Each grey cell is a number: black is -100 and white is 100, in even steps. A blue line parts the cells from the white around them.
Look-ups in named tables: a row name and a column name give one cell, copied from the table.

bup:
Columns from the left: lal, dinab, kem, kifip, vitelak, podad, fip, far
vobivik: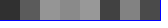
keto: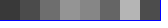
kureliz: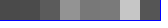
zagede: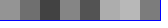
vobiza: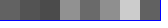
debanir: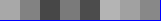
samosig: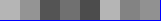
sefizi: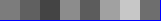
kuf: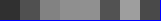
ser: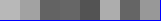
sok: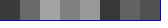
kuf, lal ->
-62
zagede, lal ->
16
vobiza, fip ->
60
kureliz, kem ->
-29
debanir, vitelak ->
-40
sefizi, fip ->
56
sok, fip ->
-22
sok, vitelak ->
20
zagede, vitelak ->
-35
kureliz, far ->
-33

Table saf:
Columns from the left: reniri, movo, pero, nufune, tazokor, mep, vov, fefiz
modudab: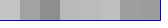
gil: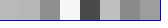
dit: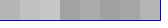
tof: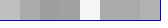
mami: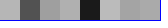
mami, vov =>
29
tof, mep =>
34
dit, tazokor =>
34
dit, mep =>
26
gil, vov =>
8
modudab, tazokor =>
47
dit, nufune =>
27
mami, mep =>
47
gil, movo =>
43
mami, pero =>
25
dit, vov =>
30
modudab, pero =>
11
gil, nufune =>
93
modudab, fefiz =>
22
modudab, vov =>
25
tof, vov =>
33
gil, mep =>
50

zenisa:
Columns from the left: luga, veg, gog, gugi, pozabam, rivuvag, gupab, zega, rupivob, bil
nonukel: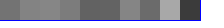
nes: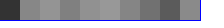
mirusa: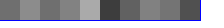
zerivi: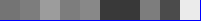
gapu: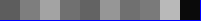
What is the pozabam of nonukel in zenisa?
-23
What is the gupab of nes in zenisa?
4
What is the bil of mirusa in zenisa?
-37
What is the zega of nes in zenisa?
-11
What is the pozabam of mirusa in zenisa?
33
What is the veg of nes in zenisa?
6
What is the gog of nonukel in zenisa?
5
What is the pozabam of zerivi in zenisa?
7
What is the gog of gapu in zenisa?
28
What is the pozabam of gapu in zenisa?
-22
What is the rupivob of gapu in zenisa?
45
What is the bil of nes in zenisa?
8
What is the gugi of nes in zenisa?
0
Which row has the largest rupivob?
gapu

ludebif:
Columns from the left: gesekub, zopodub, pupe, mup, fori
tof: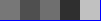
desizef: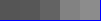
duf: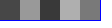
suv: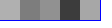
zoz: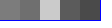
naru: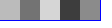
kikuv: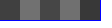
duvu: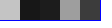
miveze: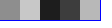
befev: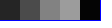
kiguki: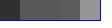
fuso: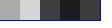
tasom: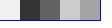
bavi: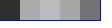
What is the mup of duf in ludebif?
37
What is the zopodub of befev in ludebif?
-41
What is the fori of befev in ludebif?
-97
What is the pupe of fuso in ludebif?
-51
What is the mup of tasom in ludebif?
61
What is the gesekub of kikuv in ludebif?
-50
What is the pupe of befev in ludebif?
2
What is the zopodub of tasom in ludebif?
-60
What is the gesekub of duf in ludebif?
-44
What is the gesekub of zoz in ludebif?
-3
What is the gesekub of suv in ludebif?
38
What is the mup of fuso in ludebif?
-77
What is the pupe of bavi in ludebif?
47
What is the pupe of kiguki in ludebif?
-32
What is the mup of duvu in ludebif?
24
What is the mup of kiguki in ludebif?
-29
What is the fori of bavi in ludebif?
-10
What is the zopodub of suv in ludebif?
-2
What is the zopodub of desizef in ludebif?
-32
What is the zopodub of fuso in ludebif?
67

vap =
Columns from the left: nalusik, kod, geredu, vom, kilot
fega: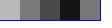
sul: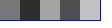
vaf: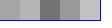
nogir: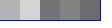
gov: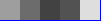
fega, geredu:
-43
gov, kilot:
74
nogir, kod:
66
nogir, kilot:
-15
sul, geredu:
29
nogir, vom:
3

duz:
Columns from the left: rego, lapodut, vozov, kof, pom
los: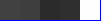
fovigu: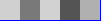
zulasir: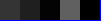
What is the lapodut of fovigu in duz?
-5
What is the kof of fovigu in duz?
-34
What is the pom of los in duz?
99
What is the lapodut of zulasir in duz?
-76
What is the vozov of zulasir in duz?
-98
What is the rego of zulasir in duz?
-59
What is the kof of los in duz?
-63
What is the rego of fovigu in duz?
63
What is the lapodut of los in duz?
-51
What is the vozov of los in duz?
-66
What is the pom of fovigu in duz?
38
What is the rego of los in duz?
-49
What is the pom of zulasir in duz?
-100
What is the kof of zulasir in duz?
-25
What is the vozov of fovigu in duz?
65
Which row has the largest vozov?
fovigu

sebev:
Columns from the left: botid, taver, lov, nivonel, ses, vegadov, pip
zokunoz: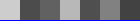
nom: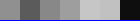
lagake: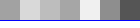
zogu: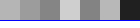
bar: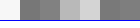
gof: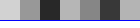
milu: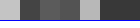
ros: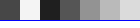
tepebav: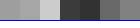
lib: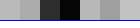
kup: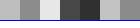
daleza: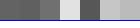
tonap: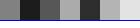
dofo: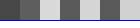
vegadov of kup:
53
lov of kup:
81
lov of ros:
-76
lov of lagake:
48
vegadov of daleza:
55
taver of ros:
91
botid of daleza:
-22
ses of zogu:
3
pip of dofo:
64
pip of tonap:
78
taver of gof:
19
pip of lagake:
-33
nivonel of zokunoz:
44
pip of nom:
-89

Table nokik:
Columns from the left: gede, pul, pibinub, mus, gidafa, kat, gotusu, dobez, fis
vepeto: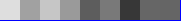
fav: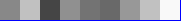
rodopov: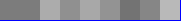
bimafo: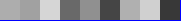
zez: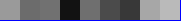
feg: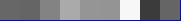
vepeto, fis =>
-21
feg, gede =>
-19
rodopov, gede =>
-3
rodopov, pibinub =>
35
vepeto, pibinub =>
55
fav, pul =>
51
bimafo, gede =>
36
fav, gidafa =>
-10
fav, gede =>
7
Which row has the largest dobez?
bimafo

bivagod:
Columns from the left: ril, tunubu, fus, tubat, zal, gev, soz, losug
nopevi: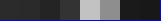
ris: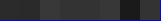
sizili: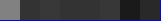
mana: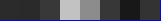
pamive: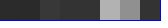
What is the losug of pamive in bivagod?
-60
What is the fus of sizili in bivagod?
-56
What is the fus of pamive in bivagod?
-56
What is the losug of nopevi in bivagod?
-81
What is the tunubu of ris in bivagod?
-67
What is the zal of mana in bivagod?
10
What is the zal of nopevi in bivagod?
52
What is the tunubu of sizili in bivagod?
-60
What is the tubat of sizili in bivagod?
-60
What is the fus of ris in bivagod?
-56
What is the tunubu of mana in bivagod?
-67
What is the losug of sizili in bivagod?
-68
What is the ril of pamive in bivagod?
-66
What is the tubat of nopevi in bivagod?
-60
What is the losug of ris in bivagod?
-60
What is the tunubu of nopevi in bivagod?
-67
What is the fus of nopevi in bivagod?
-72

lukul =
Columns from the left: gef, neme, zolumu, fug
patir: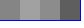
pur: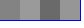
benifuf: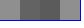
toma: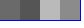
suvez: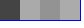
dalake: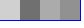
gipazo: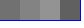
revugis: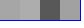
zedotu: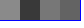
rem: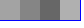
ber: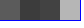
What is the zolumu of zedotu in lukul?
-7
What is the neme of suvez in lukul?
33
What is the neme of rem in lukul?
4
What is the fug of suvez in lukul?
34
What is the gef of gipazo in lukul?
-11
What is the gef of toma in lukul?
-17
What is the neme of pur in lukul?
21
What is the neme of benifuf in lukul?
-22
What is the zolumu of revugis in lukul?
-31
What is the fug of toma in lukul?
9
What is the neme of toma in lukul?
-33
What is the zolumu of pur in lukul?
-17
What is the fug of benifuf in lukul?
12
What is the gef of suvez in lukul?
-47
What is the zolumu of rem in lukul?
-19
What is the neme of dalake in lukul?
-12
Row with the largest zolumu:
toma

